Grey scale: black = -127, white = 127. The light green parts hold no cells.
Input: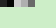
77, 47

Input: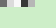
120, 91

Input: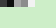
114, 40

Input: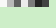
120, 107

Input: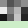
108, 68

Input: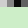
78, 5
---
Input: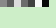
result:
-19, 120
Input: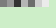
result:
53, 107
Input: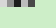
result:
-98, 87
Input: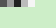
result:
-93, 117
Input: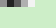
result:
-34, 115
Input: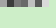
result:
-22, 89
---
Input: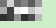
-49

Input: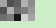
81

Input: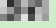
69

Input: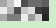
82

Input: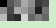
-1

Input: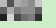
-3

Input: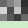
-67

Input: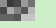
68
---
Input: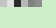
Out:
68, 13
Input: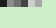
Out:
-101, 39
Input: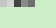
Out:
69, -16
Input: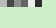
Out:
58, -81
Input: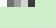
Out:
124, -68
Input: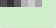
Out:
-46, 36
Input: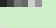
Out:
-90, 21
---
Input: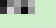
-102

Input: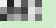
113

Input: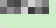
28

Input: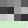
-9

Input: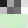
-95

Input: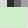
90
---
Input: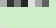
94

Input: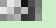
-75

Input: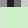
-92

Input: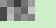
-12

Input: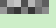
-73

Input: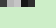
69

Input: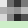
6

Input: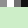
126
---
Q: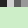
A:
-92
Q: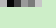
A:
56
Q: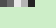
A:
-49
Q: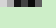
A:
85
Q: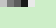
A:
68
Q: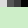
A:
92
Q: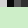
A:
83
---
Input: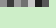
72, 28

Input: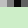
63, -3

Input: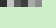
68, 41

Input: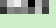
111, 83

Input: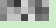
94, 81

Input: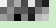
112, 97

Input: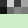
79, 36

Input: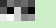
122, 107

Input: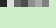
94, 43

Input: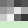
112, 100
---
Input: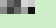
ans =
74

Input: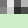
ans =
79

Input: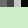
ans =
-19

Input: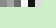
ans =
93

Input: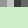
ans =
22

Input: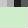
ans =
40
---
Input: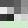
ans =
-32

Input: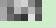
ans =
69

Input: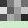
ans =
57

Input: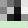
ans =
-58

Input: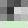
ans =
-54

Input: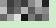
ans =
-35

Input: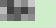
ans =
43

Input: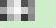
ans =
107

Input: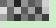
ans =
-92
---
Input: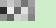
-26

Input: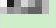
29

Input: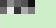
-77

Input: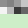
-69

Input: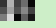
-47

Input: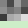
2
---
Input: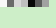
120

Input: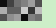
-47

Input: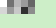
86

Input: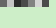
-25

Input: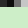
-86

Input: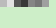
59
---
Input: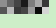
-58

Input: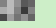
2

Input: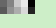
75

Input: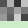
36

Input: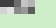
-19

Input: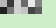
80
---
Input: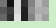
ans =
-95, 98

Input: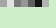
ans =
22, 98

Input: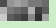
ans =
-34, 74

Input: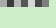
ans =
-42, 86

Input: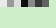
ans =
-114, 106

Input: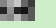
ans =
-91, 71

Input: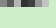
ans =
-77, 67

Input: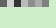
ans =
58, 83

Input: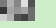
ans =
20, 95
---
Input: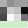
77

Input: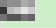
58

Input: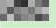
-36

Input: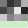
-22

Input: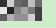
-92

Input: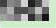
49
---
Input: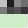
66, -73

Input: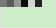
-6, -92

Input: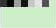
-77, -45

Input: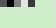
-41, -70

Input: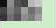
-111, 30

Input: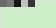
-20, -74

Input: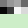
-6, 89

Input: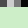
-52, -120

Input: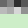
-23, 17

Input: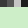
-71, -98
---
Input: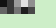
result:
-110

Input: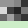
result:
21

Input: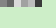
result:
4

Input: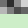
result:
-15

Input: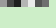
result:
27

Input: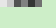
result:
102

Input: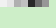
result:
113

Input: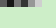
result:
-34

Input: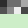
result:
-82
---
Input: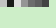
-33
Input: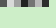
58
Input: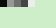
-58
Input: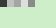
94
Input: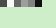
2
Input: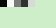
-78
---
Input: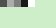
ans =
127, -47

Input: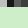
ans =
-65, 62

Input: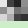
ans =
14, 87

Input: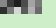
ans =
-6, -80

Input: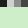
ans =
-58, -98

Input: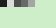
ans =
37, -98

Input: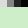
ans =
-123, 92

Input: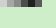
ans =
-37, 80

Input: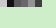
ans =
-64, 73

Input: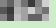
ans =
79, 3
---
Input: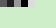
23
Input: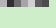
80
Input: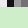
-109
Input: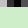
-78
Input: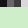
-23
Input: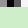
-120
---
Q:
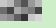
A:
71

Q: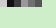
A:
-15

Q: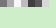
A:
-38

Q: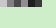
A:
-96

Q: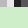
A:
-92

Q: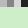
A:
86

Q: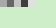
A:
-66

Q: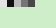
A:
-10

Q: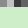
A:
-67
